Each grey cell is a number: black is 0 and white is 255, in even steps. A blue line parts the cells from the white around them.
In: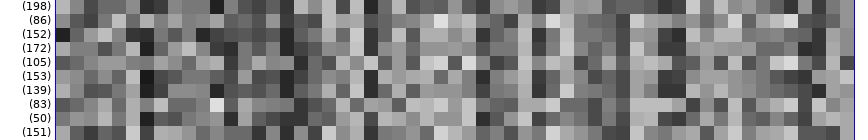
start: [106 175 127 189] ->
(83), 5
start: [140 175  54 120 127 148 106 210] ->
(151), 21
